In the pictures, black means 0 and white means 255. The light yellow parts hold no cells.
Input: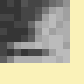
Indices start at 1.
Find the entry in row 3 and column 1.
69
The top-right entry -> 145
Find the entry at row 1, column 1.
53
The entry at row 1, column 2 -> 69
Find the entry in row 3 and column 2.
69
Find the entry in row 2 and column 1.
53
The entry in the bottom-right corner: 187
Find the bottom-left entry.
95

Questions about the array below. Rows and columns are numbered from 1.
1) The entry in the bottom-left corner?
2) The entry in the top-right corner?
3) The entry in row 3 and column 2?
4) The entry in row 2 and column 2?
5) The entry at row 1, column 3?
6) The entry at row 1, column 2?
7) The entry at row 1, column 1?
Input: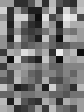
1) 172
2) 185
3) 46
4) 46
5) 46
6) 157
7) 157

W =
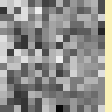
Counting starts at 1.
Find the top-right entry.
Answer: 77
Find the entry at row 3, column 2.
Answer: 108
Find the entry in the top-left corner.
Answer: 210
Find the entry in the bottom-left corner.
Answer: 92
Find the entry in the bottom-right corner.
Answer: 210
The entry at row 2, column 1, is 52
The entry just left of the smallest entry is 164
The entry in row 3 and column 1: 108
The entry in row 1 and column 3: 223
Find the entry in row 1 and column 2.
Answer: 195
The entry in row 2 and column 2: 195
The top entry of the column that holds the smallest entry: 179
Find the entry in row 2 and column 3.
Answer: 92
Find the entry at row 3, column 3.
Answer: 210
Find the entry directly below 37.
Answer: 108

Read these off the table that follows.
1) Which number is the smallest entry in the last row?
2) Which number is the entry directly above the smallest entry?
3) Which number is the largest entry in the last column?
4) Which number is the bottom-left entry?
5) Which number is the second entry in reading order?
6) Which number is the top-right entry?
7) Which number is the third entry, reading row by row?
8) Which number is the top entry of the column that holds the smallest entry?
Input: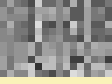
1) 75
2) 174
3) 204
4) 119
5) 161
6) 119
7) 119
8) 204
